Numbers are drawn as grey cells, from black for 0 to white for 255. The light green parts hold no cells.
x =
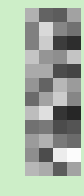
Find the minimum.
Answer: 38
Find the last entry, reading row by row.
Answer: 162
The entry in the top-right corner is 162
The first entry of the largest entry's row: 142
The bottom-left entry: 183
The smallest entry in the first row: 92
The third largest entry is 223
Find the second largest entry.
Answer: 236
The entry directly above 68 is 196
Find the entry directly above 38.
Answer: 134
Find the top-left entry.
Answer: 177
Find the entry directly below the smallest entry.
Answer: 84
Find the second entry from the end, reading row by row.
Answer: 92

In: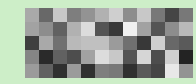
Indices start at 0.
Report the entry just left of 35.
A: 207
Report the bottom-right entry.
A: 147
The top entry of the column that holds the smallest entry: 120
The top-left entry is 169
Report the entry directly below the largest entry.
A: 112
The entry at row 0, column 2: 200
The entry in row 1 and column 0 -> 162
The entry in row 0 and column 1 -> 104
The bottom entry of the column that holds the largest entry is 48
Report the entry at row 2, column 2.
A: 112
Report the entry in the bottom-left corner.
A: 155
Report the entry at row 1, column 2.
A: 97
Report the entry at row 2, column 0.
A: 63

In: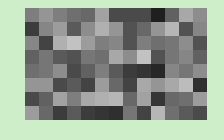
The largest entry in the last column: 156
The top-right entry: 141
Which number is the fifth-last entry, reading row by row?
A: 67
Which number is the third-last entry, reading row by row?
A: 111
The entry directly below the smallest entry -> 149
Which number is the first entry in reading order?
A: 126
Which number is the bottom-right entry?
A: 74
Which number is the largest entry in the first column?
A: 156
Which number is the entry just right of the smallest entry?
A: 97
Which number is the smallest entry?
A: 31
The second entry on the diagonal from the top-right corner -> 82
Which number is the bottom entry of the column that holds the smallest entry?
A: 182
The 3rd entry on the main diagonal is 176
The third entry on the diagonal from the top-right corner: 118
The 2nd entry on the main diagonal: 134

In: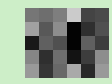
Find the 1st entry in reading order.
118
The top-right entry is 74
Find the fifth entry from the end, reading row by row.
53
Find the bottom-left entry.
153
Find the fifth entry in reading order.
68
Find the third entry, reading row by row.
126
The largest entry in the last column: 153
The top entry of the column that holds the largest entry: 203
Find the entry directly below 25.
134

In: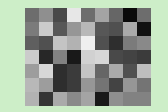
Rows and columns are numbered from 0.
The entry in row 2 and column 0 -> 95
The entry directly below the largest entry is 209
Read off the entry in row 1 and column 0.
123
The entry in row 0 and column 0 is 109
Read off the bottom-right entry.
130
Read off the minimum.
10
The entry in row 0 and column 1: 143
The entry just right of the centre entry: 215
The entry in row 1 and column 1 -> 203
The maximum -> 239
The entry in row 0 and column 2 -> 73
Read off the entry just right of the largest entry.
80
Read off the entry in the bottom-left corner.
178
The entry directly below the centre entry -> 196

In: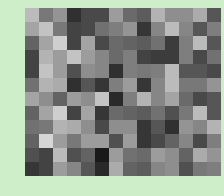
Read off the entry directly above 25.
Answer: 156
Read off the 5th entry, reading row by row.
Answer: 73
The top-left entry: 187
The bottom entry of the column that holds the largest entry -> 67
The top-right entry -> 86
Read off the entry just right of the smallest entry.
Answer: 156
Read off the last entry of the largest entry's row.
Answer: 126
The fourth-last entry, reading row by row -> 142
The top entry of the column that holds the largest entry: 120
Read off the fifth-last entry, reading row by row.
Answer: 134
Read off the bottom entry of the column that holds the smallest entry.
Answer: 41
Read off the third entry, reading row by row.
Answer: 148
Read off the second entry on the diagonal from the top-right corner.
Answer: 86
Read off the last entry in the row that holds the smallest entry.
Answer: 148
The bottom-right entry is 126
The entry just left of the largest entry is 99
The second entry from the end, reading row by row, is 120
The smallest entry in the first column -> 54
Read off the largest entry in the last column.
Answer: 179
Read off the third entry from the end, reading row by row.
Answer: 80
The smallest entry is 25
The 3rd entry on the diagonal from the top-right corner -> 126
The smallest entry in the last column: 73
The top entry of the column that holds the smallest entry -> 73
